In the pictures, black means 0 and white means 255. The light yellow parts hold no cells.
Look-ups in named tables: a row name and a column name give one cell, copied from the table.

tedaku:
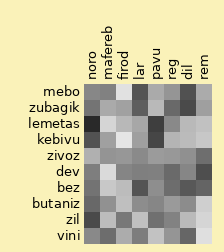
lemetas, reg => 137
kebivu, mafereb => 160
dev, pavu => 128
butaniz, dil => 140
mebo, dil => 81
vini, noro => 137
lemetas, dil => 185
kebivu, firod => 229
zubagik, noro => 116
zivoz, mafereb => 148
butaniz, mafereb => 145
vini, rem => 223
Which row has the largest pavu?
vini

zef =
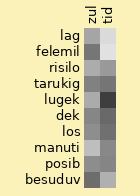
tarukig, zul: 129
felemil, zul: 118
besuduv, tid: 176
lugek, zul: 171
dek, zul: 134
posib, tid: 133
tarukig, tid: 117
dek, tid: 105
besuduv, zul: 109
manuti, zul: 190
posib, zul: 141
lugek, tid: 62
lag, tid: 218
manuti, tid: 136
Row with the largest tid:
felemil

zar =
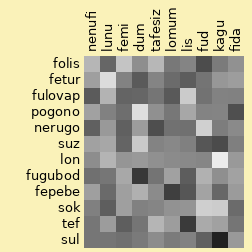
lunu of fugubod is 118
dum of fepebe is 176
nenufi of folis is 182
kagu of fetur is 151
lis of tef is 58
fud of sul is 96
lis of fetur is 93
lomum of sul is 123
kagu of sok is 204
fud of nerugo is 208
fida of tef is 117
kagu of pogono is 132
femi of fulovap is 100
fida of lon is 153
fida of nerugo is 138
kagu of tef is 161

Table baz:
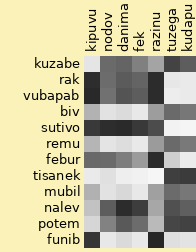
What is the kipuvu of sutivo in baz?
57
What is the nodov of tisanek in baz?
224
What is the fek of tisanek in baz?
241
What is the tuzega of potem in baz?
70
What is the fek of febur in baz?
155
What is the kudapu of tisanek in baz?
59
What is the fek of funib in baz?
232
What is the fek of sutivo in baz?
57
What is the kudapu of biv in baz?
119
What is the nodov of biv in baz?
226
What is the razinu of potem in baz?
186
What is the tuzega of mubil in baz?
107
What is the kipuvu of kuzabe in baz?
229
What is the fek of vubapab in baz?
93
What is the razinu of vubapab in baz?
44
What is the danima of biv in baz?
219
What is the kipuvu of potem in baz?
214
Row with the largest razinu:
tisanek

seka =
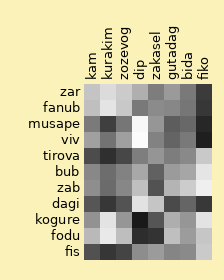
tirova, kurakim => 47
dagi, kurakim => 55
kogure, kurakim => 227
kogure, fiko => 227
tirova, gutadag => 125
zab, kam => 142
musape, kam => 122
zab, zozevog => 135
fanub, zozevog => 200
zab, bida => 204

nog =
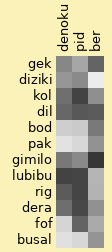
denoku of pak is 226
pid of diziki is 138
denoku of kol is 111
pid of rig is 69
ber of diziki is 236
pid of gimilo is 137
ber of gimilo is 54
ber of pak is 146
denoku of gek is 135
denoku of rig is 91
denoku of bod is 206
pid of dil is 88
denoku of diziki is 150
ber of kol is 143
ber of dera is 145
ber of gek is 100
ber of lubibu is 181
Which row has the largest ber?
diziki

